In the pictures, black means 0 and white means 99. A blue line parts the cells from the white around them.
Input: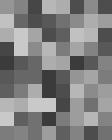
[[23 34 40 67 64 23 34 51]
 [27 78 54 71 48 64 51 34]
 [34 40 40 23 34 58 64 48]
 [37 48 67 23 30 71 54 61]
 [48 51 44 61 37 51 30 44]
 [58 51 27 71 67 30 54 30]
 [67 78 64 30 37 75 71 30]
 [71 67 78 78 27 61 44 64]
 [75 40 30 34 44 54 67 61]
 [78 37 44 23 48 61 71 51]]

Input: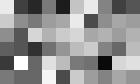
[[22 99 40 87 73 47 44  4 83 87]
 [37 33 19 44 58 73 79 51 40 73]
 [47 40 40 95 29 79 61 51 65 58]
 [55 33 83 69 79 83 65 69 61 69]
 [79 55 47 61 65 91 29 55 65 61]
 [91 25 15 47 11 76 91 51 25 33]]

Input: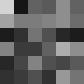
[[11 19 45 31 15 11]
 [15 27 51 31 27 35]
 [19 23 31 19 59 45]
 [51 23 23 38 67 55]
 [63 48 48 51 55 42]
 [82  8 38 35 55 38]]

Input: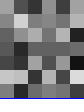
[[27 20 63 31 59  7]
 [34 16 38 38 38 42]
 [38 56 67 45 70 13]
 [49 16 42 49 45 24]
 [52 81 49 52 45 70]
 [63 31 20 56 24 63]
 [77 74 20 70 27 85]]

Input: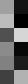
[[25 69]
 [31 83]
 [50 11]
 [54  3]
 [62  7]
 [73  0]]

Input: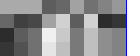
[[17 36 44 93 78 47 74 55 51]
 [21 32 44 89 74 47 74 55 51]
 [40 25 28 63 81 36 81 17 21]
 [66 66 66 36 40 63 44 51 59]]

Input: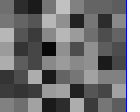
[[20 30 67 10 39 46 63 50 50]
 [23 20 23 60 63 13 33 27 63]
 [43 17 10 46 75 50 39 39 36]
 [46 39 33 71 56 13 46 17 53]
 [50 43 63 10 17 67 23 46 36]
 [60 20 27  3 56 30 56 36 30]
 [67 36 27 53 60 53 56 10 27]
 [71 33 23 53 71 60 43 30 39]]

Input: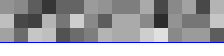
[[57 53 36 21 39 39 60 57 49 49 66 28 53 63 28 70]
 [63 42 77 74 32 42 49 70 66 66 80 87 53 60 60 36]
 [74 28 25 70 46 80 53 36 66 66 53 17 57 46 46 77]]
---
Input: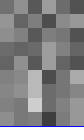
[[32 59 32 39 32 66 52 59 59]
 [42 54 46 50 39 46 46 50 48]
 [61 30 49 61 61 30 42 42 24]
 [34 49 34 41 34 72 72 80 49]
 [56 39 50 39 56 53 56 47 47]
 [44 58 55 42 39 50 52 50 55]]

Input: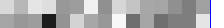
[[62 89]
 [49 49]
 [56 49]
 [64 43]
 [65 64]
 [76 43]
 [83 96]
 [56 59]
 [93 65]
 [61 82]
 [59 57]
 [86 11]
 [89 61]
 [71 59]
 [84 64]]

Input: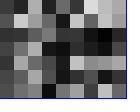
[[66 61 15 28 65 20 40]
 [73 75  1  6 58  8 74]
 [85 38  7 11 54 31 24]
 [21 76 21 18 75 19 62]
 [41  9 20  6 10  8 45]
 [13 40 47  9 28 31  5]
 [68 61 36 68 41 65 50]
 [14 79 20 44 65 36 43]
 [23 32 19 26 20 27 30]]

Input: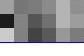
[[56 61 48]
 [70 70 59]
 [54 44 35]
 [48 33 26]
 [46 51 50]
 [62 11 79]]

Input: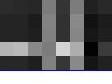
[[16 11 12 23 13]
 [13  7  9  1  8]
 [48 53 52 67 53]
 [20 19 19 82 21]
 [48 51 50 48 50]
 [15 11 12 53 12]
 [16 14 14 72 15]
 [17 14 14 70 15]]

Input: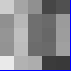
[[31 60 61 62 22]
 [27 41 40 41 23]
 [56 43 43 42 67]
 [64 71 74 73 69]
 [80 56 58 57 91]]

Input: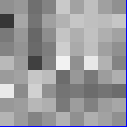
[[56 77 63 56 51 68 42 65 56]
 [62 73 68 62 69 61 45 61 63]
 [74 74 75 74 90 47 42 50 68]
 [63 77 68 66 56 59 47 61 56]
 [78 69 76 80 94 42 45 47 69]
 [51 62 55 49 51 73 56 68 58]
 [43 45 40 41 25 77 81 71 51]
 [59 65 59 57 60 63 54 61 60]
 [56 21 47 51 72 60 91 59 70]]

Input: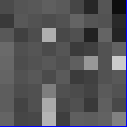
[[ 5 16 14 38 79 34 32 28 50]
 [33 32 39 32 32 32 35 37 38]
 [15 33 13 25 59 25 26 22 36]
 [27 39 31 23 37 23 29 31 37]
 [35 32 28 33 31 35 31 28 24]
 [37 30 68 29 34 29 49 66 70]
 [34 32 30 33 32 34 31 31 28]
 [33 34 25 31 30 32 30 26 27]
 [29 22 34 41 40 39 36 36 39]]

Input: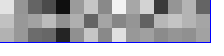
[[39 64 63]
 [70 70 56]
 [58 76 58]
 [23 71 54]
 [82 38 62]
 [65 58 59]
 [94 52 87]
 [53 64 53]
 [77 39 77]
 [60 68 56]
 [ 6 56 14]
 [29 73 40]
 [39 63 42]
 [58 59 59]
 [88 75 69]]
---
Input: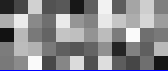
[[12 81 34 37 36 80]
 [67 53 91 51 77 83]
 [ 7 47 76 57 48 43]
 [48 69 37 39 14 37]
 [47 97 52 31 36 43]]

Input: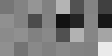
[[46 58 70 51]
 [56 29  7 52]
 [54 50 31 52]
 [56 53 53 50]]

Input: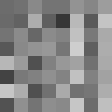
[[42 53 45 52]
 [41 67 21 35]
 [45 40 51 47]
 [34 57 46 37]
 [71 31 59 44]
 [26 50 51 50]
 [77 31 66 46]
 [32 45 53 42]]

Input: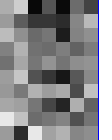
[[67  3  4 26]
 [60 21 17 72]
 [73 41 11 56]
 [50 44 49 48]
 [44 46 45 57]
 [61 32  9 53]
 [59 69 66 75]
 [65 46 14 38]
 [90 42 51 45]
 [60 90 69 55]]

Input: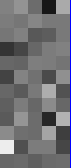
[[50 42 66]
 [48 52 47]
 [46 34 47]
 [20 40 50]
 [40 49 45]
 [26 44 56]
 [40 47 32]
 [37 40 40]
 [35 42 69]
 [54 42 24]
 [92 48 27]
 [40 37 42]]

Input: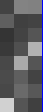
[[26 50]
 [37 26]
 [20 33]
 [22 69]
 [28 33]
 [29 26]
 [28 34]
 [81 25]]

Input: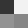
[[20]
 [57]]
